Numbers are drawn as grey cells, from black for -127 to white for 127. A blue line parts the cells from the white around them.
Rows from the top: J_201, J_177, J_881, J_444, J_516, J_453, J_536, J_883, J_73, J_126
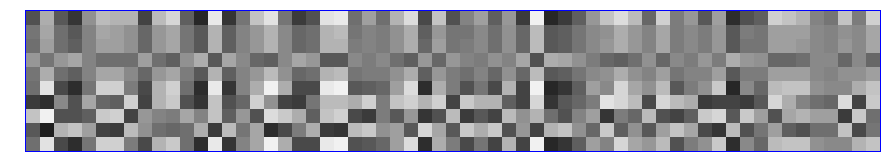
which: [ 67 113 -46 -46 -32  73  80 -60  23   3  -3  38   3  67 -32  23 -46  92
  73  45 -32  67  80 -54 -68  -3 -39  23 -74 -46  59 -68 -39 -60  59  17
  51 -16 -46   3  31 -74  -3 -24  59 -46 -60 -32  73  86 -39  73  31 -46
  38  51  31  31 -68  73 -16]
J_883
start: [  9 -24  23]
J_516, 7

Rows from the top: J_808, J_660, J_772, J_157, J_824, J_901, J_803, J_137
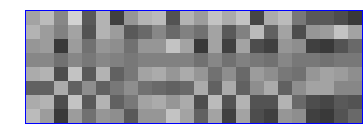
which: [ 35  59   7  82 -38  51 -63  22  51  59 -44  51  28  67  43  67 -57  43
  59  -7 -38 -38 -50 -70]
J_808
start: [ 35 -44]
J_660, 3
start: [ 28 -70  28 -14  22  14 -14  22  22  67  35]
J_772, 1
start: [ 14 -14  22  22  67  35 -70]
J_772, 6
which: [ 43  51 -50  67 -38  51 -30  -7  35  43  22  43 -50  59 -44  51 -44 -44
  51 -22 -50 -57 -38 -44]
J_803

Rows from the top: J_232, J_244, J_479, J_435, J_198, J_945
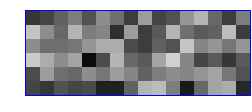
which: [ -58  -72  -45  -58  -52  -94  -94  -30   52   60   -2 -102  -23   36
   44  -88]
J_945
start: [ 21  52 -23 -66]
J_232, 11

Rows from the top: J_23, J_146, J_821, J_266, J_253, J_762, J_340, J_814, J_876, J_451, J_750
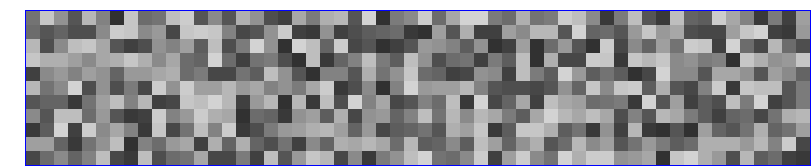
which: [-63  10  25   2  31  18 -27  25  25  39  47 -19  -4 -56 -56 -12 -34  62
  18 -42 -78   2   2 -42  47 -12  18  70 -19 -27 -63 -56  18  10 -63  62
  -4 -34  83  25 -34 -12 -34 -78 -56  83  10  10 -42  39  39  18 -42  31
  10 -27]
J_253
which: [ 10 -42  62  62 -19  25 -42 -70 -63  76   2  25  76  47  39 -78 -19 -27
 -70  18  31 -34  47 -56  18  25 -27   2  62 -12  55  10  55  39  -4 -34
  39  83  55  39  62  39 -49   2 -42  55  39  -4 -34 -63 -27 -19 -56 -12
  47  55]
J_814

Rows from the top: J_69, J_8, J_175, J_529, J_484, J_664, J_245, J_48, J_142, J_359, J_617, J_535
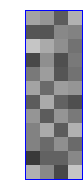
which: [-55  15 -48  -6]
J_529
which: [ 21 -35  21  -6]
J_48
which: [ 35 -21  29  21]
J_664
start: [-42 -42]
J_8, 0

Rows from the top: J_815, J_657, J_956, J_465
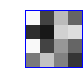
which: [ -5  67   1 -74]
J_465
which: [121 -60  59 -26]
J_815
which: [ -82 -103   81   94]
J_657

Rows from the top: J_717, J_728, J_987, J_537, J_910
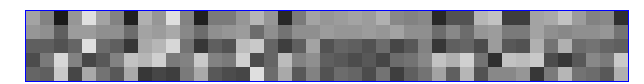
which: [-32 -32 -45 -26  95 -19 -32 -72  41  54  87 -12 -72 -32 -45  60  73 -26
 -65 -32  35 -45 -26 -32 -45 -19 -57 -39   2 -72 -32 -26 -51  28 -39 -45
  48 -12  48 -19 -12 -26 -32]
J_987
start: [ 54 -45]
J_910, 31
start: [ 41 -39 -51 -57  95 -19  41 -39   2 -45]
J_910, 12

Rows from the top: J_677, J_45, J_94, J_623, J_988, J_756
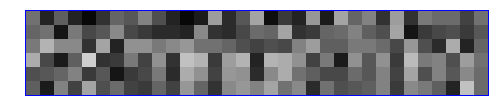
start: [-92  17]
J_94, 6
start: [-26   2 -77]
J_677, 23
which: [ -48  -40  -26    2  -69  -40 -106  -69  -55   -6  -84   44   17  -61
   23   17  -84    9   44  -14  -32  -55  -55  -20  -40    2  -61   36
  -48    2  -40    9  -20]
J_988
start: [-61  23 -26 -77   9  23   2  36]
J_756, 10
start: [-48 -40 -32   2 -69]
J_756, 22
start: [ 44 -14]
J_988, 18

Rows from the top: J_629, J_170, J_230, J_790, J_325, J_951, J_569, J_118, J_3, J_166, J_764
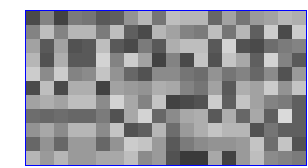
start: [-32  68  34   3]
J_569, 14
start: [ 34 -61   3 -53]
J_790, 8
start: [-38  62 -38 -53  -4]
J_230, 4
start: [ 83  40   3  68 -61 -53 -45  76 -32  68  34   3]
J_569, 6

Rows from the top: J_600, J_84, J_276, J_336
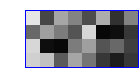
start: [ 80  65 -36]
J_336, 0
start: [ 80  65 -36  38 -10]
J_336, 0
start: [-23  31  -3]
J_84, 0
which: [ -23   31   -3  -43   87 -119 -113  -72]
J_84
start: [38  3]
J_600, 2
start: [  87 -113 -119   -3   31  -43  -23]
J_276, 0
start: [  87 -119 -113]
J_84, 4

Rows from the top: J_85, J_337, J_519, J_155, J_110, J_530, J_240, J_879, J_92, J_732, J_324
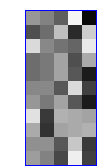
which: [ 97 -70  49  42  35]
J_879
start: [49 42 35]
J_879, 2
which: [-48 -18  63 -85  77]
J_337
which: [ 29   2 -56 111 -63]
J_324
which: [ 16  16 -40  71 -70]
J_732

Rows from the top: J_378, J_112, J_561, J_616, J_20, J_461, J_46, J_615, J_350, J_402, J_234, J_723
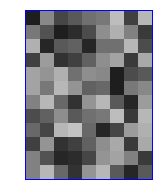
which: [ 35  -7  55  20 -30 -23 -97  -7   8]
J_461
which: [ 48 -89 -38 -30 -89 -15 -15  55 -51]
J_561
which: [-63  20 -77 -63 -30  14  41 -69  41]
J_402
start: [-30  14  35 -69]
J_616, 4
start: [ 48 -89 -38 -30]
J_561, 0
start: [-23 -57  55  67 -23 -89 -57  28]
J_350, 0

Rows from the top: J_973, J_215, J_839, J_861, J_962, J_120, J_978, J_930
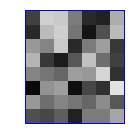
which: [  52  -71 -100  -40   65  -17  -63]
J_861
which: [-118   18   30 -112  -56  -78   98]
J_120
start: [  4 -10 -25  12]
J_978, 2
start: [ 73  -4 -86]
J_973, 2
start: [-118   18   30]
J_120, 0
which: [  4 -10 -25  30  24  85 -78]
J_962

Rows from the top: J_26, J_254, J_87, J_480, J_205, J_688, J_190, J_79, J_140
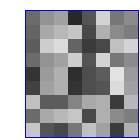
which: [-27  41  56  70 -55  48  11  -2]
J_254
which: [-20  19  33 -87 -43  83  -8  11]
J_26
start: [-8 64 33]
J_140, 3

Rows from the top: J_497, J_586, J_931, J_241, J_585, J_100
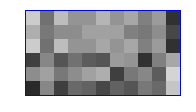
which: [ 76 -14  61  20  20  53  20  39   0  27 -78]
J_497
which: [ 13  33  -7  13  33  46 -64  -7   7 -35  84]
J_585
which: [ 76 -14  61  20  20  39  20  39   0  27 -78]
J_931
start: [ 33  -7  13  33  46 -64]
J_585, 1
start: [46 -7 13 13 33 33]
J_586, 0
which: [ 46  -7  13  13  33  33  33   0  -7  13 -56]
J_586

